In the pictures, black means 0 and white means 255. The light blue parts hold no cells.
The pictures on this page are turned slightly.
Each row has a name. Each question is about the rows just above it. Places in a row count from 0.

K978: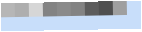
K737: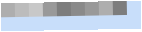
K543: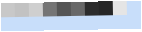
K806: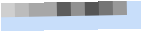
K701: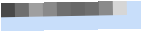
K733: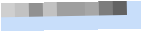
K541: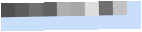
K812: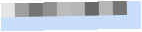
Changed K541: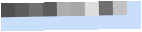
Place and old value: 3, [98]
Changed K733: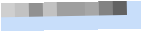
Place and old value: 7, [125]
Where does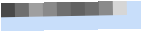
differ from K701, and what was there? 5, [104]
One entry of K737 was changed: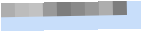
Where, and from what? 2, [200]
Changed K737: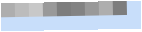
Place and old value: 5, [138]
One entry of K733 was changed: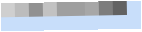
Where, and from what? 1, [194]

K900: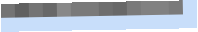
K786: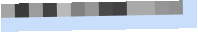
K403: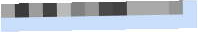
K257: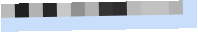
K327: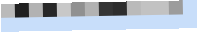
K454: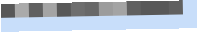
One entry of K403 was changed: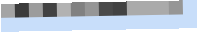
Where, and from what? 4, [186]
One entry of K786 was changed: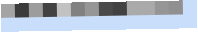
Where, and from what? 4, [186]

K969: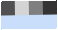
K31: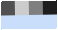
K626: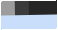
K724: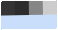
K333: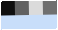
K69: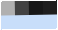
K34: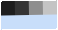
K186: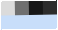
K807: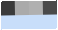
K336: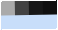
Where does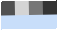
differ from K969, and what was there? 2, [127]
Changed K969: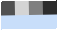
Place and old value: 3, [52]
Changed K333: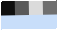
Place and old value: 1, [97]
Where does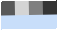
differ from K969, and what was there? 0, [81]
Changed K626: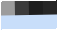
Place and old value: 2, [38]
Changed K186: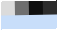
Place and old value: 2, [23]

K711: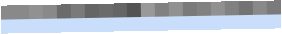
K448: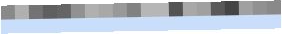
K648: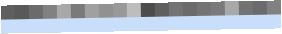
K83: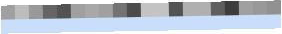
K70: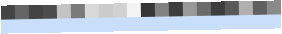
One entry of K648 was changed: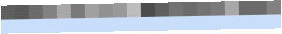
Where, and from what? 17, [115]
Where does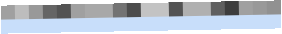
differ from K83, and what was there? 7, [160]
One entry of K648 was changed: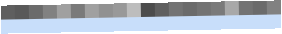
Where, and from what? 4, [168]
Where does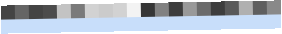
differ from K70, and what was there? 6, [216]
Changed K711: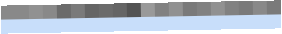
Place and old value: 17, [115]
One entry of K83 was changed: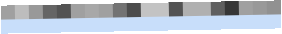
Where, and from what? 16, [61]
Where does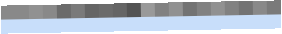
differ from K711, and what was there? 13, [122]

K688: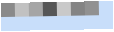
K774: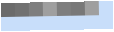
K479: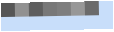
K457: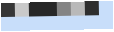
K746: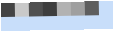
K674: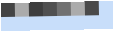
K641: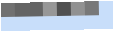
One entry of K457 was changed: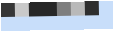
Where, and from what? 4, [132]
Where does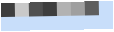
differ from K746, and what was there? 0, [68]

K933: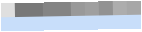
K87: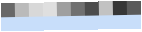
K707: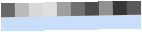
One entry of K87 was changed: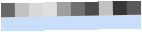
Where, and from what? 1, [186]
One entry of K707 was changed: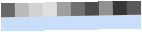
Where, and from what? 2, [216]
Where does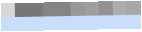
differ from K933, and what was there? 0, [223]

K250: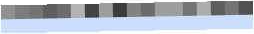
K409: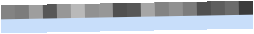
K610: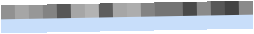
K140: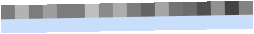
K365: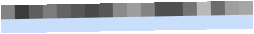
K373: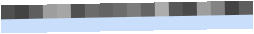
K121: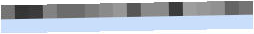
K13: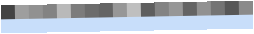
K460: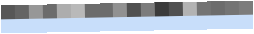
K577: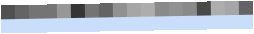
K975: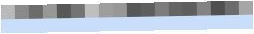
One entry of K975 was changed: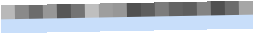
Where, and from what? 9, [87]
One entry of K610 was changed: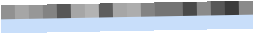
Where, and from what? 16, [67]
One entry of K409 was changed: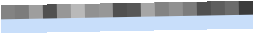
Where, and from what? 3, [87]

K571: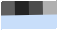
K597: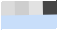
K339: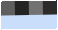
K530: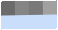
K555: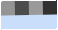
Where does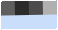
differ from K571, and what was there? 1, [35]
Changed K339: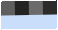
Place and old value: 2, [114]
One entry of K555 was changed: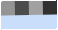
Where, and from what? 2, [154]
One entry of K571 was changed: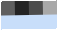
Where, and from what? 3, [176]
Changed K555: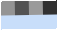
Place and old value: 1, [76]
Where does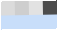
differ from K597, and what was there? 3, [69]

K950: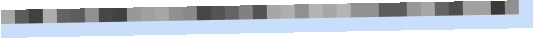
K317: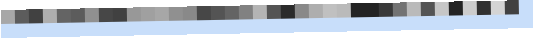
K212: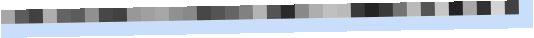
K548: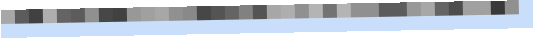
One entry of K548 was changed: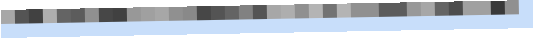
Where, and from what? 1, [92]
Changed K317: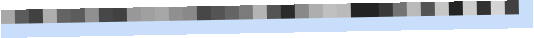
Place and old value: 17, [129]
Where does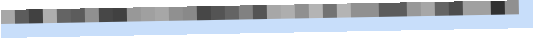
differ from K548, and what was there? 35, [57]
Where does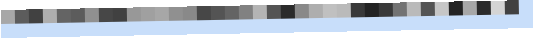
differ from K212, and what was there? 34, [49]
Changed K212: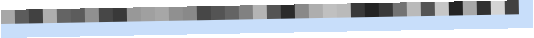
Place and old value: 8, [65]
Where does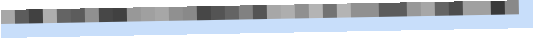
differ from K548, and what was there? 36, [144]
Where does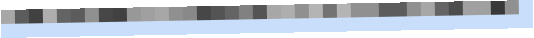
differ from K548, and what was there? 29, [152]

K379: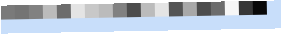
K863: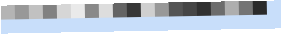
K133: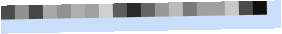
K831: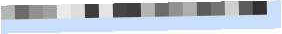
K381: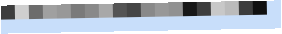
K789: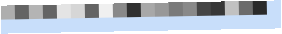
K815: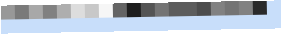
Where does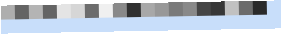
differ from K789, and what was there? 6, [100]
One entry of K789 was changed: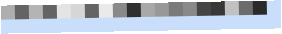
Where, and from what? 7, [240]

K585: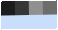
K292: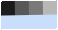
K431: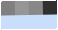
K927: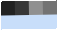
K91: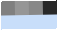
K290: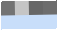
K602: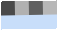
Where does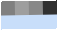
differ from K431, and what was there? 1, [150]
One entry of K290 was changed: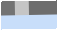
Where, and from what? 2, [103]
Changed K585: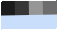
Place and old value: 2, [144]
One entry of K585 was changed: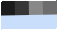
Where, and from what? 2, [144]
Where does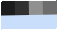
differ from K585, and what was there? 1, [54]
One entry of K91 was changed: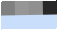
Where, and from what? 2, [136]

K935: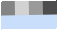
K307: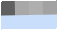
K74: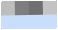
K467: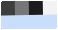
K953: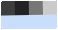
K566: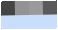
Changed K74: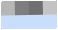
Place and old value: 0, [189]
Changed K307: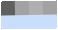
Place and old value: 1, [168]

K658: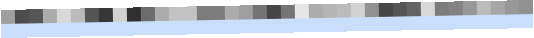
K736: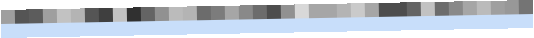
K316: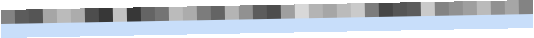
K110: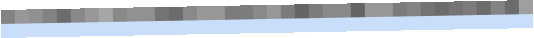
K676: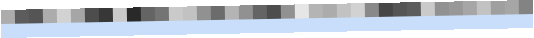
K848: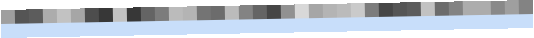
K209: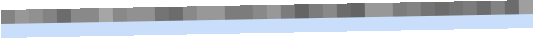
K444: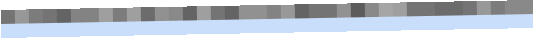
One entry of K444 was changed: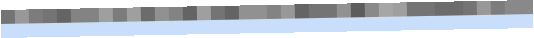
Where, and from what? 12, [137]
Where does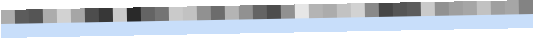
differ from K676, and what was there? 32, [152]
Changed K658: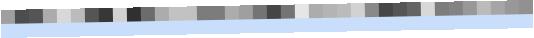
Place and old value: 26, [145]
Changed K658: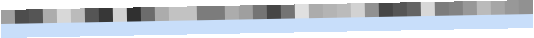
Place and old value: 21, [230]
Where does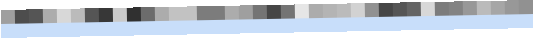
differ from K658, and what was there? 8, [210]
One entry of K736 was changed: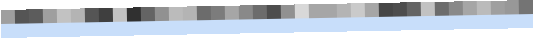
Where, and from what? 27, [77]

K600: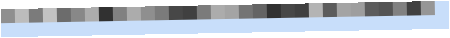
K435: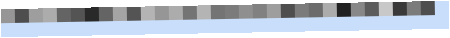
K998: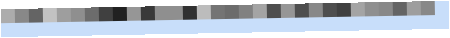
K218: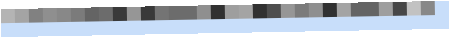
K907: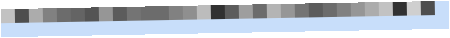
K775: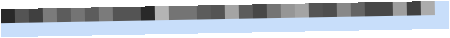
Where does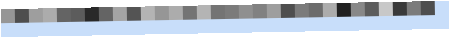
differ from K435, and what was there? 5, [84]
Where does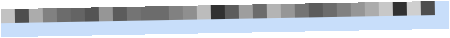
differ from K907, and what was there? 27, [194]

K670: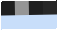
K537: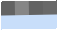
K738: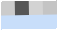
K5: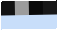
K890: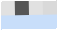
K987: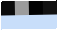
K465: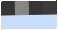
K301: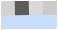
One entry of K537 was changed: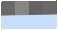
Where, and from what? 0, [99]
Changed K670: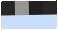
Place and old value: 0, [31]
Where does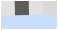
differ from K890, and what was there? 1, [86]

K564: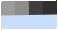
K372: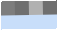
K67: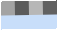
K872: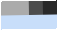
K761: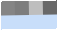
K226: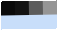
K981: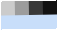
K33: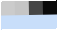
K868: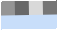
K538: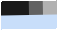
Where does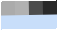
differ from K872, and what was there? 1, [171]
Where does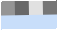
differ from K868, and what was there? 2, [217]

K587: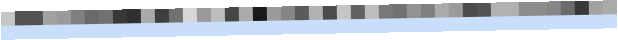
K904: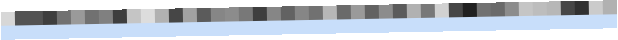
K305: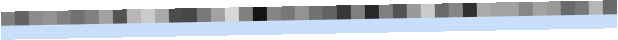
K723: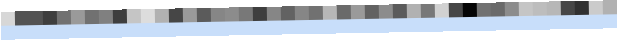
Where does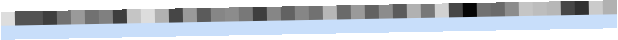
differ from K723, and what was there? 0, [215]
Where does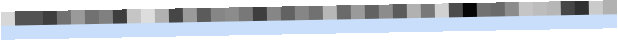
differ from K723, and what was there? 32, [70]
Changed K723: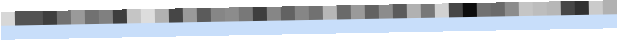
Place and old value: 33, [5]

